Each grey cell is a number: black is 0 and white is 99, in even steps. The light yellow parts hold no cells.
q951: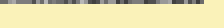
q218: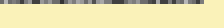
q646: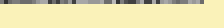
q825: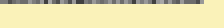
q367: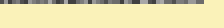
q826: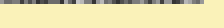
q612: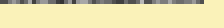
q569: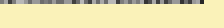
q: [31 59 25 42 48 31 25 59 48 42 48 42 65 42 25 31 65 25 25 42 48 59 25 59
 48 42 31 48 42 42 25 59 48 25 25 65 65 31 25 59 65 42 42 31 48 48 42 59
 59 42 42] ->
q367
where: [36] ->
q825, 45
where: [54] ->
q218, 33

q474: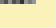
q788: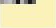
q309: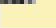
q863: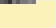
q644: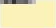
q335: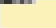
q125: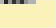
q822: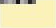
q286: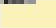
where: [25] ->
q309, 2
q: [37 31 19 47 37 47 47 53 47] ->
q863
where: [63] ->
q286, 7
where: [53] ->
q863, 8
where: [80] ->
q335, 9

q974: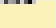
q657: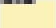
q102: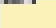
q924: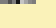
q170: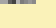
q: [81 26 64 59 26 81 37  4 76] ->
q974
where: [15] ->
q657, 8
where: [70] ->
q170, 5
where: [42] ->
q102, 5
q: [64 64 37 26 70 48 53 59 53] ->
q170
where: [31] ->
q924, 3

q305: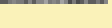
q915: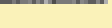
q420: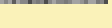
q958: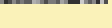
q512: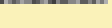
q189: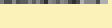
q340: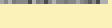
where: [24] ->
q512, 14
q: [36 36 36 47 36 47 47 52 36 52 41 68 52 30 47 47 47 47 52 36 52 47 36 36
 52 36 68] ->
q915
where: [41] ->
q915, 11
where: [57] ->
q420, 21

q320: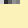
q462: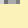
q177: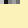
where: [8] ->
q177, 2
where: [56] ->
q320, 4

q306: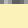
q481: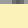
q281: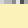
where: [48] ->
q306, 1
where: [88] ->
q281, 5
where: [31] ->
q281, 6
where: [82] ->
q281, 1
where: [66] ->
q281, 7
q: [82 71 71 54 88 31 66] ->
q281

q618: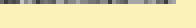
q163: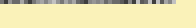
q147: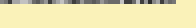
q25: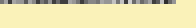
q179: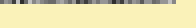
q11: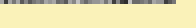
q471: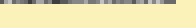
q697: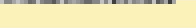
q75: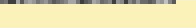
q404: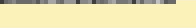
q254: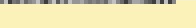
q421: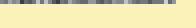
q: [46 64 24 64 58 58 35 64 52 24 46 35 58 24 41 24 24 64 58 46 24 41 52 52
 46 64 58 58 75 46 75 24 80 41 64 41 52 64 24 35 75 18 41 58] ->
q25
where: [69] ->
q697, 33
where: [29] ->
q618, 4

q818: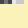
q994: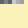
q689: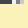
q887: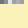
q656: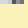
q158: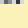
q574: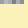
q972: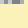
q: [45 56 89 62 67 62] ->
q887
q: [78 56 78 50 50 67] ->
q972
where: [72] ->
q574, 2
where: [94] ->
q689, 4
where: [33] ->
q656, 4

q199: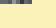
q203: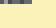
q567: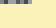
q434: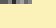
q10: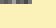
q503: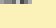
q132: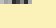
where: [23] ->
q199, 6
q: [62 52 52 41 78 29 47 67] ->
q503
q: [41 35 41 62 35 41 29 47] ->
q10
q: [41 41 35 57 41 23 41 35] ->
q199
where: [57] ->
q199, 4

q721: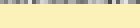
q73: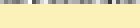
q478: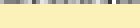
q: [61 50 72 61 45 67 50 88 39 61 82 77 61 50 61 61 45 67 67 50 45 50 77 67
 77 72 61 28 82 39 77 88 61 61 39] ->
q721
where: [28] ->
q721, 28
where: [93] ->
q73, 12
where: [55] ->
q73, 10

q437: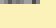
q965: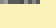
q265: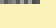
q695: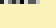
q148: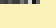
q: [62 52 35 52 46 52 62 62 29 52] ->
q437
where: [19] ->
q695, 4
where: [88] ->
q695, 2
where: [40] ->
q148, 10
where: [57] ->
q965, 7

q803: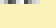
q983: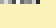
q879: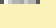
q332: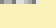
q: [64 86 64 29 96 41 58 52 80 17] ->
q983
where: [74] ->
q332, 7
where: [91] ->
q332, 10

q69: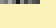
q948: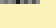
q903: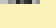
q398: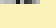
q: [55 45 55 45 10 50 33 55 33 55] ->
q948
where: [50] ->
q948, 6
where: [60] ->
q903, 4
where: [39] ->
q903, 6

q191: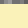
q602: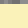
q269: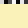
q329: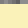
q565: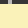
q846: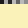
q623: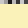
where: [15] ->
q846, 3
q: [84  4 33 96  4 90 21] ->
q269
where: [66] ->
q846, 2
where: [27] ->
q623, 7
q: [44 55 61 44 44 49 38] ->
q191
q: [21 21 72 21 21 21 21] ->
q565

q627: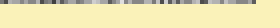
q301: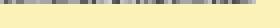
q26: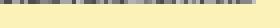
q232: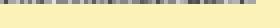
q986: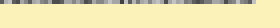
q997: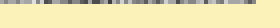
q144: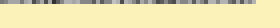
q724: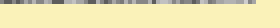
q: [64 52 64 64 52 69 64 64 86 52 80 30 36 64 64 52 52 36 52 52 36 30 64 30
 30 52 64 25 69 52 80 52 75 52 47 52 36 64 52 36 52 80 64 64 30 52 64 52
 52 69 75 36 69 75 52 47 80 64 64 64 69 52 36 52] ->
q997
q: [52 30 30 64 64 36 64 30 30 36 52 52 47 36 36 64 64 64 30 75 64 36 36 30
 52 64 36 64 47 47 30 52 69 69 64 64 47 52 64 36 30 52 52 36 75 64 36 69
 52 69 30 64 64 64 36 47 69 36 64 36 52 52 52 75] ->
q26
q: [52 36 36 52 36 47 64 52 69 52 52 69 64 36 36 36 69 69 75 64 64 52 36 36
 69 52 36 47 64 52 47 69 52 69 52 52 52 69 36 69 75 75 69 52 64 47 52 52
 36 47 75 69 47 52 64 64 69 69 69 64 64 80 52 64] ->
q724
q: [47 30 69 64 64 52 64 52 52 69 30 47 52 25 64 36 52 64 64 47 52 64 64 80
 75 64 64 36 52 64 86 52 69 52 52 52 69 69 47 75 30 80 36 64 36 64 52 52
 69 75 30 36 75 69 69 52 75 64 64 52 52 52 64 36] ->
q627
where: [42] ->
q232, 37
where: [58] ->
q986, 56

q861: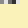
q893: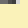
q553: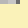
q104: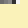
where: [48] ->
q104, 2
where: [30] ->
q893, 3
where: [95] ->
q104, 5
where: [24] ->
q893, 4

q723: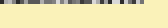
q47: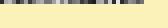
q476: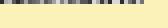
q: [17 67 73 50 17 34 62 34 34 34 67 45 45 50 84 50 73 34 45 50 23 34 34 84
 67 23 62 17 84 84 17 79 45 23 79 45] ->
q723
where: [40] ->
q476, 9
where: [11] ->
q47, 24
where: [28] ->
q476, 34
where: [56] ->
q47, 33

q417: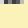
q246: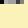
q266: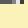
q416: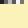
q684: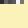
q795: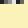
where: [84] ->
q417, 1
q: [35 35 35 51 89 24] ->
q266
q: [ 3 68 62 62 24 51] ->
q246
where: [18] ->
q684, 1
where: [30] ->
q684, 3

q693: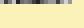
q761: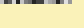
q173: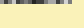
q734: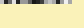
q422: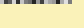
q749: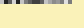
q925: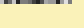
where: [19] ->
q422, 5
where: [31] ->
q925, 11
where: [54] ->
q749, 14
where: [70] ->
q693, 1
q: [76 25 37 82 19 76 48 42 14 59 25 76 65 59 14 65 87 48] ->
q422

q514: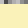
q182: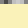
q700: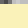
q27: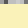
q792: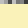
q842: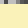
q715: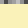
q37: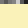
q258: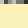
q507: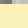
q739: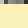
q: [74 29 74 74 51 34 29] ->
q842
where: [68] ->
q514, 4
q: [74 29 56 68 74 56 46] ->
q514
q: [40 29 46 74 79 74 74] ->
q700
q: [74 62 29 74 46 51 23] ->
q792
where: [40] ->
q700, 1
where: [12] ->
q37, 7

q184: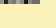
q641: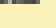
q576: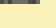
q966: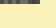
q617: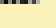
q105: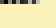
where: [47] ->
q184, 4
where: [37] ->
q641, 6

